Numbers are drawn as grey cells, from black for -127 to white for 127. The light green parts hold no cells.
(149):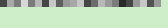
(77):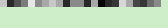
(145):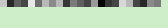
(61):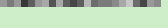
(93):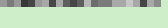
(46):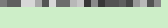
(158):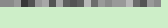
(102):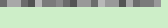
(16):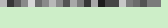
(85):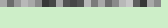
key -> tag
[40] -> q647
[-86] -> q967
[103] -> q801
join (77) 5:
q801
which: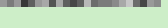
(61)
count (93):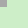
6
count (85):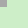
5

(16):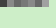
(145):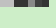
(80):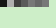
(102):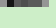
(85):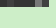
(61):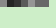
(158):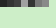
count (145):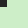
0
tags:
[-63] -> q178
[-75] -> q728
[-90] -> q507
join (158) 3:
q178
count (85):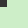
4
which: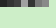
(158)

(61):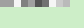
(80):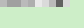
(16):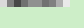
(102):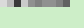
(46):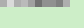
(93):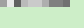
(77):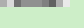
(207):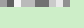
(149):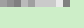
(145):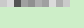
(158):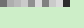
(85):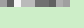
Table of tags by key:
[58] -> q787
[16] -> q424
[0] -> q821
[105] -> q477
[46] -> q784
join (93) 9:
q821
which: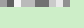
(207)
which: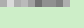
(46)

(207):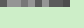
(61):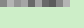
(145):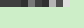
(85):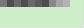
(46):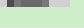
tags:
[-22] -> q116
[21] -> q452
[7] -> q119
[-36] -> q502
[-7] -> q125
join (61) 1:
q119
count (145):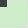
4
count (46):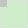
0
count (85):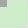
1
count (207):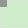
4
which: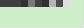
(145)

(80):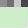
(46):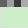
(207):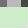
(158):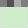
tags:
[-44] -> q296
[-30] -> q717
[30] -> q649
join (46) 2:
q649
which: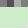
(158)
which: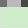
(207)

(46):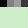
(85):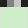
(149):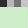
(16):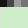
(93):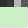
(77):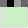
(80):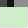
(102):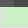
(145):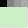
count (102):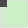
2
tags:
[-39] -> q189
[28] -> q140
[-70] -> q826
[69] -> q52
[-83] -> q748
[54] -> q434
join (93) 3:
q434
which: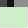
(80)

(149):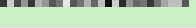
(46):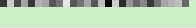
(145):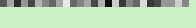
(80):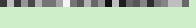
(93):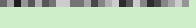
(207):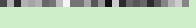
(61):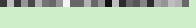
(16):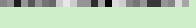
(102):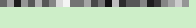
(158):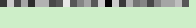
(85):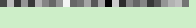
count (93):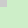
5
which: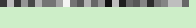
(80)
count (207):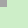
2
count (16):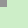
7

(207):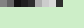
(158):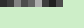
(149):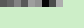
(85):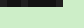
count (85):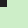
3
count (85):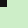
6
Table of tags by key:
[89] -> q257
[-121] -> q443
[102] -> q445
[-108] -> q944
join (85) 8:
q944
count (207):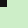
1
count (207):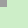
0
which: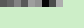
(149)

